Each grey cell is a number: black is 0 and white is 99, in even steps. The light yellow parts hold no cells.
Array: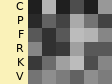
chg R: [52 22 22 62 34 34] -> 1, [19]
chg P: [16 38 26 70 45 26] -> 3, [66]
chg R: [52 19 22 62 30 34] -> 4, [34]
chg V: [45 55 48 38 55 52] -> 5, [48]
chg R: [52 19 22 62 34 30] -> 5, [34]
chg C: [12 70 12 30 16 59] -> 4, [12]
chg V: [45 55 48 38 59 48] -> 4, [55]

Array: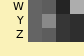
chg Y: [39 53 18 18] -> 2, [21]
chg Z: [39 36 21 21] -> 3, [18]
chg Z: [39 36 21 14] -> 3, [18]
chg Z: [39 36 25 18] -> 2, [21]

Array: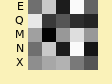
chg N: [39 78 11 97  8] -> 0, [43]
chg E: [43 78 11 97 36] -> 4, [39]
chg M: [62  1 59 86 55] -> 4, [59]
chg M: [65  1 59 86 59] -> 0, [62]
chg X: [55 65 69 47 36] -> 4, [33]
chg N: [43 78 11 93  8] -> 3, [97]

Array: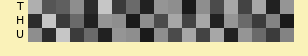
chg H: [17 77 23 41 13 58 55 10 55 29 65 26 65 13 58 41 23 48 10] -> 17, [51]
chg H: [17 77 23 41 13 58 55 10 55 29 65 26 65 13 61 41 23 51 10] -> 14, [58]
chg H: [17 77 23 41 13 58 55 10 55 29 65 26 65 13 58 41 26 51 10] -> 16, [23]
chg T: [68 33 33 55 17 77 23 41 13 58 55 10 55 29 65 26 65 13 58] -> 2, [37]
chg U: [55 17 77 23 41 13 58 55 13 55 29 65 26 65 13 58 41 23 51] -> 8, [10]
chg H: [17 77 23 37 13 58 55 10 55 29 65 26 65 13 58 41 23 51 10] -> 3, [41]
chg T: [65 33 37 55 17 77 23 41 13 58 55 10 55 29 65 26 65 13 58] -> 0, [68]

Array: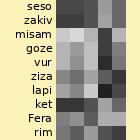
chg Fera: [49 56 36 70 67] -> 3, [67]
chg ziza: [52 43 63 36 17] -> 4, [21]
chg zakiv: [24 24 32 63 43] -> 4, [40]
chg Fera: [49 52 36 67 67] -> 1, [56]
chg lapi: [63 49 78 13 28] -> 1, [52]

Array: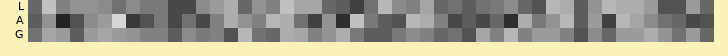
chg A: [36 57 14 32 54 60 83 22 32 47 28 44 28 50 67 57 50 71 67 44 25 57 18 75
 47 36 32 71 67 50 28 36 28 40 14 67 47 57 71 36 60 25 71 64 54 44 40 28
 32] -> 34, [18]
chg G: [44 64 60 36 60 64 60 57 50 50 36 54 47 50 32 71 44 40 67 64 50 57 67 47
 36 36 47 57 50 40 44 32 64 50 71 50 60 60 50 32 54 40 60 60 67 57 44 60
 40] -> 27, [54]
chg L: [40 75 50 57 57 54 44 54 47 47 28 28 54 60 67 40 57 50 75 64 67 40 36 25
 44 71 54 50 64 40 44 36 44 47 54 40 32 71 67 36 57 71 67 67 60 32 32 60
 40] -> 20, [64]

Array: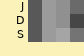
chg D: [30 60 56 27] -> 0, [34]
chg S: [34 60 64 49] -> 3, [45]
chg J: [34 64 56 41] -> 1, [60]
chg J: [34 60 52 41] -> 2, [56]
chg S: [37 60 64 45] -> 0, [34]
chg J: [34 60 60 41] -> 2, [56]
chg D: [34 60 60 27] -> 2, [56]

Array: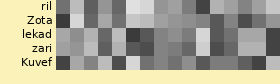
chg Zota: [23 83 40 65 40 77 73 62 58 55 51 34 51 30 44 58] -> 4, [44]
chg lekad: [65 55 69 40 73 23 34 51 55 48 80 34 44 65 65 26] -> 10, [83]
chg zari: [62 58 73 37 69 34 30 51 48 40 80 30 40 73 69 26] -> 13, [69]
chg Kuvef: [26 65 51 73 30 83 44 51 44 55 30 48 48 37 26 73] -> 10, [34]
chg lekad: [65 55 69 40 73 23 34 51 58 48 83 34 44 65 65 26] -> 8, [55]

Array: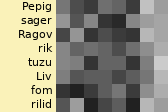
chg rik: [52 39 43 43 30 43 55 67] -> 3, [39]
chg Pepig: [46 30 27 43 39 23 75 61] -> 2, [23]
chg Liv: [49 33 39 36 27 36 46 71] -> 2, [36]
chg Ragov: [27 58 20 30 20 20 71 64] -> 4, [23]
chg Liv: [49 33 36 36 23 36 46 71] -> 4, [27]
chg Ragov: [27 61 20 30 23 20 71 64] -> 1, [58]
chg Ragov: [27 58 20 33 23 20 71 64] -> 3, [30]

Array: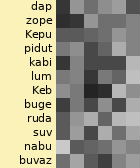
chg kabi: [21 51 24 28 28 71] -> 2, [28]
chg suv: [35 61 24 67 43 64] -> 2, [28]
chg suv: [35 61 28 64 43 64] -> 3, [67]
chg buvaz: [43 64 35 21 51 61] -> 3, [24]

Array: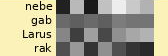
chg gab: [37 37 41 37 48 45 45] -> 0, [41]
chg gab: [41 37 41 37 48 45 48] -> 6, [45]
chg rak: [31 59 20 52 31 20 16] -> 3, [56]
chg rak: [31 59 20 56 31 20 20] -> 6, [16]

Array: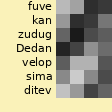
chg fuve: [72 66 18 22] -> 1, [63]
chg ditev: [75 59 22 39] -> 2, [26]
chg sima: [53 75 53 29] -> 1, [79]
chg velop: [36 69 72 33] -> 2, [69]

